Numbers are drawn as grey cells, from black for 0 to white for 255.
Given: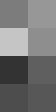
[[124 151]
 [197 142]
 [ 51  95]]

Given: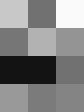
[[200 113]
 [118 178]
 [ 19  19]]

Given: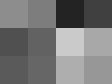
[[141 125]
 [ 80  98]
 [ 90 102]]

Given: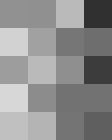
[[145 144]
 [210 161]
 [157 186]]

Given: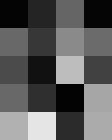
[[  4  36]
 [104  55]
 [ 75  17]]

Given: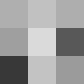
[[175 193]
 [159 218]
 [ 56 195]]
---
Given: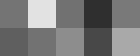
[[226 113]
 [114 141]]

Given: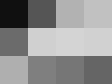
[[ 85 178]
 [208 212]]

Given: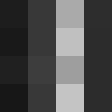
[[ 56 170]
 [ 56 192]]

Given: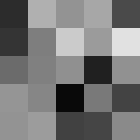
[[176 147]
 [126 203]]

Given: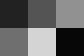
[[ 84 145]
 [212   7]]

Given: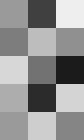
[[ 64 238]
 [189 144]]
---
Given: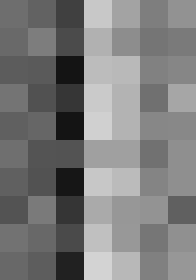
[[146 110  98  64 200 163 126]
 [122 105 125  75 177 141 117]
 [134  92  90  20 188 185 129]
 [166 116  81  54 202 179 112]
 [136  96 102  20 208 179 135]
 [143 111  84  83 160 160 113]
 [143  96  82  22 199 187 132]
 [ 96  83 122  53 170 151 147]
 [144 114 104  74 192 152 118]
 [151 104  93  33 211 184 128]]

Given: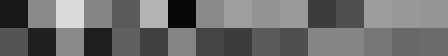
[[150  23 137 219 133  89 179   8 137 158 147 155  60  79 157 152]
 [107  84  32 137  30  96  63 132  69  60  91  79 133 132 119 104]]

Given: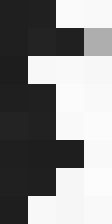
[[249  31  32 250]
 [174  31  35  32]
 [247  29 248 249]
 [249  31  32 251]
 [251  35  33 249]
 [249  31  30  30]
 [252  32  31 246]
 [249  30 248 246]]

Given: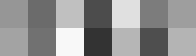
[[158 150 107 192  76 224 124]
 [180 163 113 248  51 182  78]]

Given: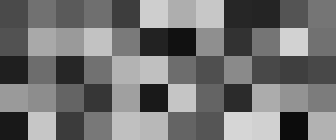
[[117  74 113  90 111  61 206 174 199  38  36  84]
 [113  82 169 154 194 122  34  17 143  50 117 210]
 [ 72  31 109  38 113 179 192 109  79 138  72  63]
 [124 154 141 100  54 160  25 197 100  43 172 147]
 [178  24 198  59 120 192 184 100  85 214 209  12]]

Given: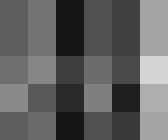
[[164  94 115  22  81  65]
 [164  94 115  22  81  65]
 [213 112 133  62 108  74]
 [174 138  88  42 127  31]
 [164  94 106  22  81  57]]

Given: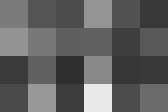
[[ 56 123  84  76 148  82]
 [ 88 147 119  95  96  63]
 [ 57  58  97  47 137  54]
 [107  73 153  60 233  76]]

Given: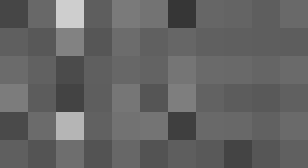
[[105  70 104 206  94 122 115  54 102 100  94]
 [ 93  95  88 130  86 108  96 102  96  95  94]
 [106 107  97  75  95 103  99 117 106 105 101]
 [ 96 124  92  67  94 118  85 126  98  92  89]
 [106  74 107 181  97 114 116  63 105 104  97]
 [ 96  95  84 110  83 103  83  94  89  68  86]]

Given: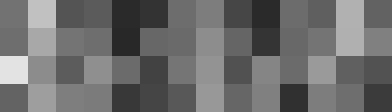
[[ 98 114 193  84  91  42  51 109 125  70  42 108  95 177]
 [128 110 168 116 110  40 103 106 141 101  52 104 116 176]
 [ 82 227 140  92 143 107  66 117 147  81 133 107 154  96]
 [ 59  99 158 126 123  56  69  88 152 102 128  48 125 110]]
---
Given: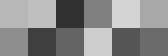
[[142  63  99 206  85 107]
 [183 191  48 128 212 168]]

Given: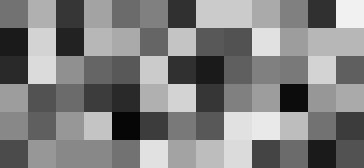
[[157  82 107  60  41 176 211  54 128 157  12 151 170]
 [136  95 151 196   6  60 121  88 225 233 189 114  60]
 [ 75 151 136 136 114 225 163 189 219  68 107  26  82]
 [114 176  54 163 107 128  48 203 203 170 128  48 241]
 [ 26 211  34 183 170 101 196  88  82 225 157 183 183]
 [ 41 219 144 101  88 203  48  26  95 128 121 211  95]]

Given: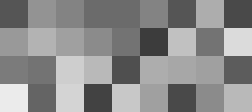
[[235 100 212  66 200 160  73 139 185]
 [123 115 206 185  79 173 167 160  92]
 [ 85 147 131 107 107 131  85 173  73]
 [153 179 160 139 115  60 193 115 219]]

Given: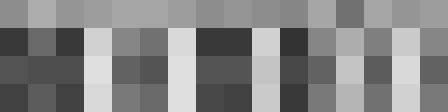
[[ 84  78  78 223  98  84 223  84  84 196  72  98 196  92 217  98]
 [ 65  92  65 217 121 105 223  72  65 202  57 121 181 113 209 121]
 [ 57 105  57 209 134 113 217  57  57 209  51 134 173 127 202 134]
 [141 173 149 157 165 165 157 141 149 141 134 165 113 165 149 157]]

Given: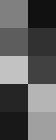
[[128  17]
 [ 93  49]
 [194  65]
 [ 24 160]
 [ 37 181]]

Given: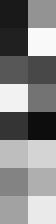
[[ 52  13]
 [ 87  72]
 [242 115]
 [ 25 147]
 [131 175]
 [190 212]
 [162 234]
 [ 32 249]]

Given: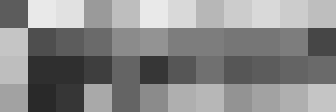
[[162  41  54 169 100 139 175 183 147 162 175 197]
 [190  47  47  62 100  54  86 112  86  92 100 106]
 [197  78  92 106 139 147 125 125 118 118 125  70]
 [ 92 233 225 154 190 233 217 183 204 217 204 190]]
